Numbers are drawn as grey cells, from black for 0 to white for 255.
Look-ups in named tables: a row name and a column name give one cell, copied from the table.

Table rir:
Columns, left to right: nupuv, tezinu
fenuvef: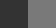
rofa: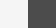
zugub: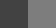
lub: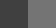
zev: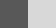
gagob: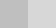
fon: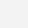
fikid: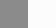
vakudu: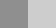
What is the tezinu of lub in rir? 116
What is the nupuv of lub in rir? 64
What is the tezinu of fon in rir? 255
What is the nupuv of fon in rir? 243
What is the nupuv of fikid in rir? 139
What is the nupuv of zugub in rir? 66
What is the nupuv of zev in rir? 88
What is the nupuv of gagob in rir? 191
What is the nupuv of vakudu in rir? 143
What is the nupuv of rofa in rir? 245
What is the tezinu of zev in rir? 216
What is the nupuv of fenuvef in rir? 51
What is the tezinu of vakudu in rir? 205
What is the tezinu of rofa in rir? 76

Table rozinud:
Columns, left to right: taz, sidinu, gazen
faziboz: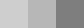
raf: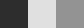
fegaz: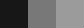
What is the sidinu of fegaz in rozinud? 120
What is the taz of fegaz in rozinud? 23
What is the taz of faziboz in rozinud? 206
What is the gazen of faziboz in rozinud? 126
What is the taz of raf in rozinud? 45
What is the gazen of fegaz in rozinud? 155
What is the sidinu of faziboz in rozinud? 183
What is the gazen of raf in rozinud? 147

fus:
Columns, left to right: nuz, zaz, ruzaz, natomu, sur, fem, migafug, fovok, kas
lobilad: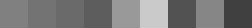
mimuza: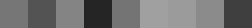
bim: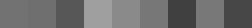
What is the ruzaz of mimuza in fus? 132
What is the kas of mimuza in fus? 63
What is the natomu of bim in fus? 159
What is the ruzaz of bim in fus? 87
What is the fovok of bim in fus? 120
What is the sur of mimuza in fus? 116
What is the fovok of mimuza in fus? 139
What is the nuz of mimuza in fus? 118
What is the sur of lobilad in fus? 153
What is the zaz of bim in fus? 111
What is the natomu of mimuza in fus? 37
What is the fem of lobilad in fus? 202
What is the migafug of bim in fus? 64
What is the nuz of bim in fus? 114
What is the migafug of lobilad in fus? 82
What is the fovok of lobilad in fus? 134
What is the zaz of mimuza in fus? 83
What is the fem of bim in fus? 119
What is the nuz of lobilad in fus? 128

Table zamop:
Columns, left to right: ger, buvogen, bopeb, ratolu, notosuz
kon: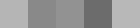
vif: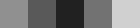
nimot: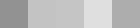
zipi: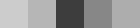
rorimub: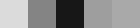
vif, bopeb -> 33
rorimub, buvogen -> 132
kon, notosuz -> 184
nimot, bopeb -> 197
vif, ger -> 144
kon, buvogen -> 137
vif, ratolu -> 114
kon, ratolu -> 108

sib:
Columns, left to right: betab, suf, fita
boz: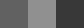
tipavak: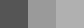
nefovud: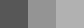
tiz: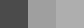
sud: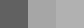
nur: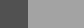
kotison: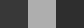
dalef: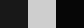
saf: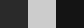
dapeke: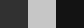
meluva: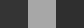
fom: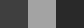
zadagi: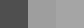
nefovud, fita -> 177
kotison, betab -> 56
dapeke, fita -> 19
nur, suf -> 163
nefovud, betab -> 87
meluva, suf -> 167
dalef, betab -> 24
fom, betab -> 63
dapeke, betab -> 49
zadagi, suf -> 158
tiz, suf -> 159
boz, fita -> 56
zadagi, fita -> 165
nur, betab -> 81
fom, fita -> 41
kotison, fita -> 46
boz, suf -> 144
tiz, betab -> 75
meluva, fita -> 47
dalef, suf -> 206

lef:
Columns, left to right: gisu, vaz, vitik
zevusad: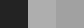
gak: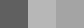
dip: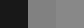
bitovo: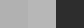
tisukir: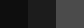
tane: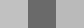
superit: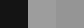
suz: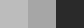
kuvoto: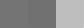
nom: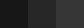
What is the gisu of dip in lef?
24
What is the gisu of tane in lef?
193
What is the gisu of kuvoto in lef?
116
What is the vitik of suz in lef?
42
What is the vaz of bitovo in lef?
183
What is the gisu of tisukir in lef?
14
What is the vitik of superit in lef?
149
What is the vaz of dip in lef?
129
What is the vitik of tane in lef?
186

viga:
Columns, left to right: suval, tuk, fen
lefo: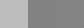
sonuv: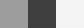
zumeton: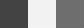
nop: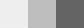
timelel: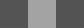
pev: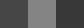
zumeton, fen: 110
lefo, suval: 189
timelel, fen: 83
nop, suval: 238
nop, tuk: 190
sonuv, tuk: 63
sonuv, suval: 157
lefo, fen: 132
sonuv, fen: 244
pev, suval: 70
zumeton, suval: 67
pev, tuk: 132

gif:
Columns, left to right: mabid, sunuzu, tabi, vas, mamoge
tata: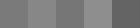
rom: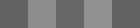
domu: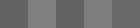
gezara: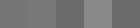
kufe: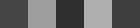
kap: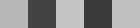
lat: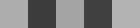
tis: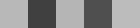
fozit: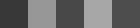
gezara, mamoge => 107
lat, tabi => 165
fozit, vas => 167
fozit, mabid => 56
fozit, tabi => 72
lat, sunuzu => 61
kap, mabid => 183
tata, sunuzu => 135
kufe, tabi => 48
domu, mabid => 99
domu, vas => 126
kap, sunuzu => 67
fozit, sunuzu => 151
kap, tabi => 197
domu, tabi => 98
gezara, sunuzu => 120
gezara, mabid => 118
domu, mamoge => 105
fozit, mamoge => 77
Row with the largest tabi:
kap

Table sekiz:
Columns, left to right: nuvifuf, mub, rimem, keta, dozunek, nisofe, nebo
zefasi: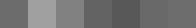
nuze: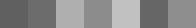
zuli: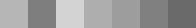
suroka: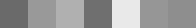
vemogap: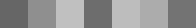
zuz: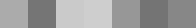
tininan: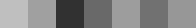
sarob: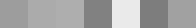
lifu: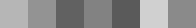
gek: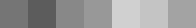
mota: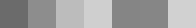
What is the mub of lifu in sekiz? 147
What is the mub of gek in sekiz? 92
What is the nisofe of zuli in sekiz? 128
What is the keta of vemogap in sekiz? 109
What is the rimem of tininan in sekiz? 49
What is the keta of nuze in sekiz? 140
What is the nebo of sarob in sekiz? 161
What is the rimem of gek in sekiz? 136
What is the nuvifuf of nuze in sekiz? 96
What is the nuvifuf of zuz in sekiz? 171
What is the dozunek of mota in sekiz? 133
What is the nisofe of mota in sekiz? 134
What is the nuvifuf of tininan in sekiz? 191
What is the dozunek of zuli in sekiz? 157
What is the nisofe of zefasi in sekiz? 105
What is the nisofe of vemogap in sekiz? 172

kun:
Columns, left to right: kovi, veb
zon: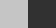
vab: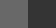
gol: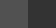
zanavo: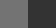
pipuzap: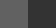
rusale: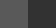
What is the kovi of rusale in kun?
89
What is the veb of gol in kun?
51
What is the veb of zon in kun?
49
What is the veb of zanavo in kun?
51
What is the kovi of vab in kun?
104
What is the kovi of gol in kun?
81
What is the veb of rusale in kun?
50
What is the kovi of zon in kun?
197
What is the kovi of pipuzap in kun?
97
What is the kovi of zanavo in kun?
115

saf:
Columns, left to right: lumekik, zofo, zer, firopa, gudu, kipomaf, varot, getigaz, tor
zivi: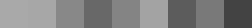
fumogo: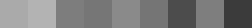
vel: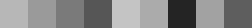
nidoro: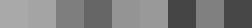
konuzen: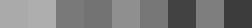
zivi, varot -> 92
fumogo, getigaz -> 126
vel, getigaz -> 162
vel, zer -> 122
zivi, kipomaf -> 163
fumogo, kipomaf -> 117
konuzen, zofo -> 174
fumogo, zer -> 125
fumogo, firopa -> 118
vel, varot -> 36
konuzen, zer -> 121
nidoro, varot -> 69
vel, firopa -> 86
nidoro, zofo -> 164
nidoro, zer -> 126
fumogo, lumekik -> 170
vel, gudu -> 196
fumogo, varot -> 76
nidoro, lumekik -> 169
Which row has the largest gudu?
vel

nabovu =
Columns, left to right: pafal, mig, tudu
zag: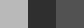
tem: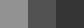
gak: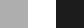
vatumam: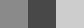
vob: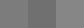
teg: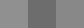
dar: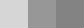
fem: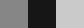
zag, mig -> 47
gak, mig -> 255
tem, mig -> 82
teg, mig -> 109
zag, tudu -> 82
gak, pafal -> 174
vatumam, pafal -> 138
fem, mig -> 22
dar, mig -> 151
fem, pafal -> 134
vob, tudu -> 134
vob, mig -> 112
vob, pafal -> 124
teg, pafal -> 144
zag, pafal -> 185
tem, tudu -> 53
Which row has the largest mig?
gak

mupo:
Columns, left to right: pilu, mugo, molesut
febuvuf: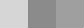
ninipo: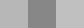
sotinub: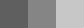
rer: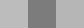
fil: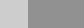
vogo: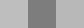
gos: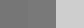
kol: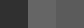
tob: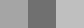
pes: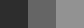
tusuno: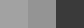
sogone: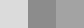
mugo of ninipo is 135
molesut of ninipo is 192
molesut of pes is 146
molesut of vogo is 184
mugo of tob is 112
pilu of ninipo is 183
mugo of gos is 121
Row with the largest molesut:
gos

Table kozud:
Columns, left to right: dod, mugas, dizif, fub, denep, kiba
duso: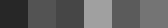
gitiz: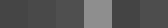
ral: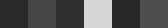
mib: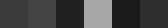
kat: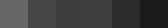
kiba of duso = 116
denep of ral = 39
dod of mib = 58
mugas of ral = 70
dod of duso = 39
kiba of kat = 26
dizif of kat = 61
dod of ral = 41
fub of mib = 167
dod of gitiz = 69
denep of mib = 26
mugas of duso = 83

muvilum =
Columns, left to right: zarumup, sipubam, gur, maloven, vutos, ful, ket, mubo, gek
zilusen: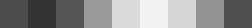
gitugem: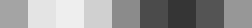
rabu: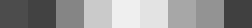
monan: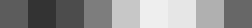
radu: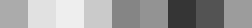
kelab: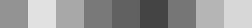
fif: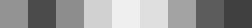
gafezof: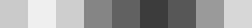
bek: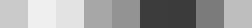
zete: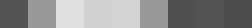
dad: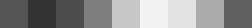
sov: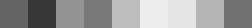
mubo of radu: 83
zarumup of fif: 147
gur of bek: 227
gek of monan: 103
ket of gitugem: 53
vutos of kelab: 97

